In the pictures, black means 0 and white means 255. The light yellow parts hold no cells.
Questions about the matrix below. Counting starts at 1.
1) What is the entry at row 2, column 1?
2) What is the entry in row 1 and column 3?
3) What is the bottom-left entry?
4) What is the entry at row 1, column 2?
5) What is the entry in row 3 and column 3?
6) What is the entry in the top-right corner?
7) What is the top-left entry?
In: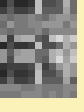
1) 64
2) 40
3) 121
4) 78
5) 121
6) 108
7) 40

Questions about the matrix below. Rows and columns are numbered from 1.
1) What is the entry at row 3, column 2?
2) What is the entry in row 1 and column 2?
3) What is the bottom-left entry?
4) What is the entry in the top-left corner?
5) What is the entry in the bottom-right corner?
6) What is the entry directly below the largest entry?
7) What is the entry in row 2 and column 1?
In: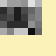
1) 74
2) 158
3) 170
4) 198
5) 102
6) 102
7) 44

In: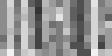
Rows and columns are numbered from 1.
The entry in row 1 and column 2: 213
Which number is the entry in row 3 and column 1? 140
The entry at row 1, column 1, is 140
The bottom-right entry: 199
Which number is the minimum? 52
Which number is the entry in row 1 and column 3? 111
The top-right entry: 155
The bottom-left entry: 184
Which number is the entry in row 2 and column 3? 124
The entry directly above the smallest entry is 68
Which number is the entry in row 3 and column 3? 140
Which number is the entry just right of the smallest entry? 168
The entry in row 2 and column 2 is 199
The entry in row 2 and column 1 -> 140
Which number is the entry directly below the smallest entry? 68

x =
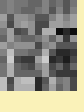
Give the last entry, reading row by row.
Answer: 73
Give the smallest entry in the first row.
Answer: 86
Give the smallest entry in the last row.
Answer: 41
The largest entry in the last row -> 190
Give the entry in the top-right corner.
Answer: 117
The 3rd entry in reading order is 117
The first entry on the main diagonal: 117
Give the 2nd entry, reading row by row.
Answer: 130
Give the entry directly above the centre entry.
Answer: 117
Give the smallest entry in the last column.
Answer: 14
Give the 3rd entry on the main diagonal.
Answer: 145
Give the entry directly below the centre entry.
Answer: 101
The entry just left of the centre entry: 145
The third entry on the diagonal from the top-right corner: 159

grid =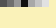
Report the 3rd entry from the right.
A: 168
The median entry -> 152
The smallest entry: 15

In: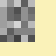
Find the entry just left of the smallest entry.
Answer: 119
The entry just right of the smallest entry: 185
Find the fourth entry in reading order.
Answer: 95
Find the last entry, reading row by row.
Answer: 80
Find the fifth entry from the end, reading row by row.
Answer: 80
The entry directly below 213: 132
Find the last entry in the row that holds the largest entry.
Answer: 185
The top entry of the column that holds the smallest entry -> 197
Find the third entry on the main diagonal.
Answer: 95

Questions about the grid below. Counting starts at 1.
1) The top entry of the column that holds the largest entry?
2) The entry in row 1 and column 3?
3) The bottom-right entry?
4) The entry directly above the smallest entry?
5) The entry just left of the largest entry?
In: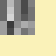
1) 184
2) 128
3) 142
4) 213
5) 104

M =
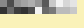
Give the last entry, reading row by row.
200
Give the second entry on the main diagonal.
105
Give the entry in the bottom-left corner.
50
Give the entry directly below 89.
105
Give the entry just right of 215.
228
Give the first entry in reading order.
136

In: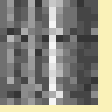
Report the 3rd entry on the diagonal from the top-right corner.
69
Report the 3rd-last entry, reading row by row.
82
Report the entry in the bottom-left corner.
112
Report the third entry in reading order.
69
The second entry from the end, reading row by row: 69
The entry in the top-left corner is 112
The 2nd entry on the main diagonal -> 139
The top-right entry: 82
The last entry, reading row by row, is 82
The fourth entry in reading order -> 82
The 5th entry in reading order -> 171
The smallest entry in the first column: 82
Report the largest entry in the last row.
245
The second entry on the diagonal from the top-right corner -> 69
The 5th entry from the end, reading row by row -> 112

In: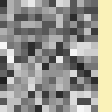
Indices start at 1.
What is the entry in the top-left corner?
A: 44
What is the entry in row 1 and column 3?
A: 147
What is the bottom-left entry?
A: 219
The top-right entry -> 102
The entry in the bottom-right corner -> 117
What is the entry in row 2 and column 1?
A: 87
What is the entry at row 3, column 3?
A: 74
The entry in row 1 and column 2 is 176
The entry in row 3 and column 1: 147
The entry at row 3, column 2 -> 191

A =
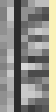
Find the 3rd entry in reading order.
44
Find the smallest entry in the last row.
44
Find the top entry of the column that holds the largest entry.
102
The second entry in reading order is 160
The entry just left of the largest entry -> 44
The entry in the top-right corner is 188
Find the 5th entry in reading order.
160
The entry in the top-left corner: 144
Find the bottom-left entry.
160
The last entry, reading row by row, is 88
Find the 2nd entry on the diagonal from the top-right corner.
115
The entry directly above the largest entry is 102
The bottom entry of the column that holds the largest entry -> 88
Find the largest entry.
216
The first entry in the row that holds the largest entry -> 129
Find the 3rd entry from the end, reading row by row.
60
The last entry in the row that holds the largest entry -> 129

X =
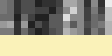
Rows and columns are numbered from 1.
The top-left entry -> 121
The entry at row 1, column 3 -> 49
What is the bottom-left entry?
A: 121
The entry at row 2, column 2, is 107
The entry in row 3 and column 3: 33
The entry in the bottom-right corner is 179
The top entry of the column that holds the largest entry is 236
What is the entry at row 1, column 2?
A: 107
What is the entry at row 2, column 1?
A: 121
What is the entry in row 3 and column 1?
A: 107
